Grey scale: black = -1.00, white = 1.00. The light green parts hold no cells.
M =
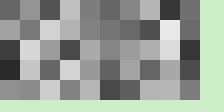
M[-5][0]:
-0.21
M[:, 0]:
[-0.21, 0.27, -0.51, -0.67, 0.14]
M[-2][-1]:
-0.40
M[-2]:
[-0.67, 0.55, -0.20, 0.66, 0.20, -0.23, 0.28, -0.21, 0.32, -0.40]
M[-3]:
[-0.51, 0.69, 0.22, -0.43, 0.33, 0.04, 0.22, 0.37, 0.72, -0.58]
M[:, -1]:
[-0.12, -0.16, -0.58, -0.40, -0.03]
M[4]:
[0.14, 0.10, 0.61, 0.02, 0.43, -0.43, -0.26, 0.41, 0.43, -0.03]
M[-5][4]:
-0.02
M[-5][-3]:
0.42

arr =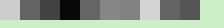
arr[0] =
0.61
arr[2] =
-0.48
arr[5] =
0.05
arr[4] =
-0.21

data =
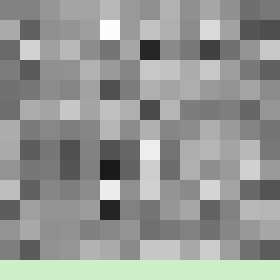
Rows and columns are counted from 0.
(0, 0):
0.02
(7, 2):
-0.07
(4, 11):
0.15
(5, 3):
0.55
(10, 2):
0.15
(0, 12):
-0.13
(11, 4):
0.00
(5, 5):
0.50
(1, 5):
0.98
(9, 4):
0.10
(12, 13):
-0.27
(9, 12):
-0.18
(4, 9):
0.36
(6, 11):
0.21
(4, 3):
0.04
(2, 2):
0.25
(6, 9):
0.10
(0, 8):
0.39
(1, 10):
0.70
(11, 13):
0.30
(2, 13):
0.56
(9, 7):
0.62
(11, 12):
0.19
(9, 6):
0.12
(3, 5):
0.21
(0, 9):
0.13
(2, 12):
0.16
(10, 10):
-0.23
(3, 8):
0.52
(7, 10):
0.42
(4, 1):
-0.07
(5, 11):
-0.01
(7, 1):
-0.27
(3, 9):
0.35
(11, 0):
0.15
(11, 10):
-0.11
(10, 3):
0.15

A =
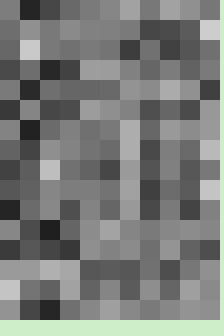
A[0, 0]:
-0.02
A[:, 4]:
[-0.04, 0.01, -0.04, 0.23, -0.20, 0.22, -0.12, -0.10, -0.22, -0.02, 0.03, 0.10, 0.12, -0.32, -0.22, 0.06]
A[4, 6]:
0.15
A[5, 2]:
-0.44
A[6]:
[0.03, -0.73, -0.16, 0.00, -0.12, -0.05, 0.36, -0.19, 0.20, 0.10, 0.20]
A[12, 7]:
-0.13
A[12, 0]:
-0.54
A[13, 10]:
0.13
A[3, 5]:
0.22
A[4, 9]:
0.14
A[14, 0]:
0.54
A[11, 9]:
0.10
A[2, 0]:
-0.19
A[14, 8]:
-0.21
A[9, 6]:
0.26
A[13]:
[0.21, 0.21, 0.38, 0.31, -0.32, -0.29, -0.32, -0.11, -0.39, -0.07, 0.13]
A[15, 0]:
0.15
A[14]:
[0.54, -0.09, -0.24, 0.27, -0.22, 0.04, -0.29, 0.11, -0.21, 0.25, 0.08]
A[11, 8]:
0.06
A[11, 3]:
-0.21
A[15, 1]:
-0.45
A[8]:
[-0.48, -0.27, 0.49, -0.11, -0.22, -0.44, 0.21, -0.34, 0.00, -0.32, -0.06]
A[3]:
[-0.42, -0.14, -0.69, -0.48, 0.23, 0.22, 0.01, -0.20, -0.03, -0.23, -0.04]
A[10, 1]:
-0.16
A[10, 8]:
-0.04
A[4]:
[-0.04, -0.67, -0.13, -0.20, -0.20, -0.18, 0.15, 0.09, 0.34, 0.14, -0.50]
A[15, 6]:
0.07
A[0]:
[-0.02, -0.71, -0.44, -0.18, -0.04, 0.05, 0.27, -0.06, 0.27, 0.13, -0.07]
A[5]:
[-0.55, 0.04, -0.44, -0.40, 0.22, 0.12, 0.02, -0.38, -0.20, -0.41, 0.19]
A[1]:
[-0.14, 0.13, -0.05, 0.08, 0.01, 0.00, -0.04, -0.44, -0.41, -0.29, 0.61]
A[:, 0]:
[-0.02, -0.14, -0.19, -0.42, -0.04, -0.55, 0.03, -0.22, -0.48, -0.32, -0.71, 0.06, -0.54, 0.21, 0.54, 0.15]

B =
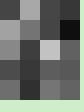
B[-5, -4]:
-0.46
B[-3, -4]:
0.07
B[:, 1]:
[0.32, -0.09, -0.51, -0.56, -0.62]
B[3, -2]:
-0.27
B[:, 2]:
[-0.45, -0.46, 0.52, -0.27, -0.08]
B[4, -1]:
-0.22

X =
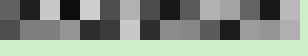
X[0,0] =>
-0.23
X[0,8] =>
-0.82
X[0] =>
[-0.23, -0.75, 0.57, -0.89, 0.62, -0.39, 0.39, -0.41, -0.82, -0.30, 0.39, 0.28, -0.22, -0.81, 0.46]
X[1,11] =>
-0.78
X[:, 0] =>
[-0.23, -0.39]
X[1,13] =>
0.17
